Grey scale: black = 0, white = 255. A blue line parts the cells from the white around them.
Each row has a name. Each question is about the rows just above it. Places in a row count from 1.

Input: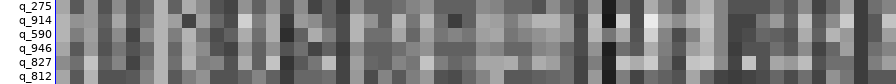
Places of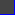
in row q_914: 10 38 49 50
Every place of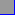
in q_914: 3 18 34 52
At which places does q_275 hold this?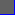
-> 9 15 20 23 24 28 29 30
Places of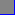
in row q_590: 29 34 44 46 48
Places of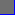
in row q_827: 2 9 37 56 57
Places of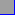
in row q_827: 22 36 60
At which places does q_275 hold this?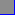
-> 5 11 18 22 31 36 54

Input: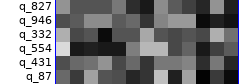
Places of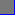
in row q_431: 8 9 12
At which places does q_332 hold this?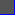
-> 3 5 6 8 10
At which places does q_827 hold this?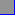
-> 1 12
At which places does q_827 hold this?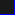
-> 7
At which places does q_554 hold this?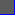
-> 13
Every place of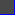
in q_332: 2 9 11
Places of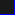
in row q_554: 2 4 5 11

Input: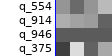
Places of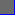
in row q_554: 2
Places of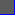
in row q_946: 1 2 3 4
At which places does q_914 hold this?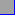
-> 2

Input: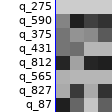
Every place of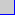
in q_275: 1 2 3 4
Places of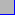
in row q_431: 3 4
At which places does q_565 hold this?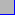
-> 2 3 4
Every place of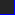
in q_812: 1 3
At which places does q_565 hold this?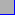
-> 1

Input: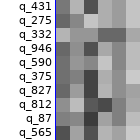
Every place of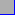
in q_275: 4
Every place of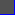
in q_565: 1 3
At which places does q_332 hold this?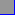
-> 2 3
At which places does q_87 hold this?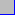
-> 6
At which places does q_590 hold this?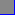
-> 3 5

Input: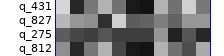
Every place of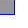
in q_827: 2 10 11
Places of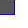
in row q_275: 4 10
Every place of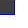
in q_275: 3 5 6 7
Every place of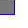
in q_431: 3 11

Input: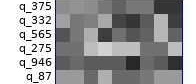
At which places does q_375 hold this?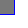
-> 4 6 7
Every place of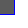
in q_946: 1 3 4 5 8
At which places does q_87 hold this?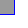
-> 1 2 8 9
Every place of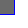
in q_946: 2 7
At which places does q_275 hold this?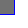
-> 1 2 7 8
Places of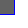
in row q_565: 7 9

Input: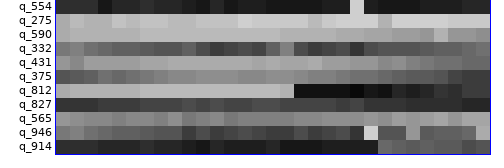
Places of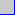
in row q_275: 15 16 17 18 20 29 30 31
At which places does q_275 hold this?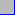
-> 2 6 9 10 19
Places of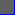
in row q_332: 5 6 10 16 28 29
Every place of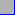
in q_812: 2 3 4 5 6 17
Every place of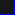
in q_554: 4 11 13 16 17 18 19 24 25 26

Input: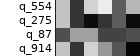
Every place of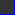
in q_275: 2 4
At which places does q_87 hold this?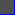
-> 1 6
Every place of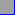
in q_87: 2 3
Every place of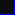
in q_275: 3 6
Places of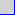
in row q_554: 3

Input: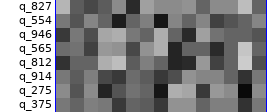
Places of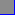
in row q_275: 1 3 13 15
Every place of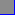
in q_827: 5 8 9 12 13
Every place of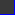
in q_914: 5 8
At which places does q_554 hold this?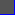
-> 2 13
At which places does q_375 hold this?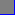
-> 3 12 13

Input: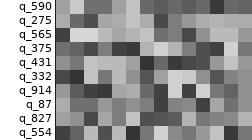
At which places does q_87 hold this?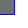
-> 2 3 13
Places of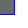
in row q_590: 7 9 11 13
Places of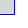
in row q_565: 2 3
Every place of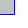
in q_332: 3
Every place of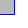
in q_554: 3 5
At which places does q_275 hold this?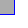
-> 1 5 7 11 13 14

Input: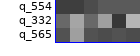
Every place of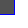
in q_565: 1 3 5
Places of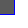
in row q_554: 4 5 6
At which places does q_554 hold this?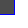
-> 3
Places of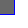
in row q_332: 1 3
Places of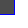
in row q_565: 4 6

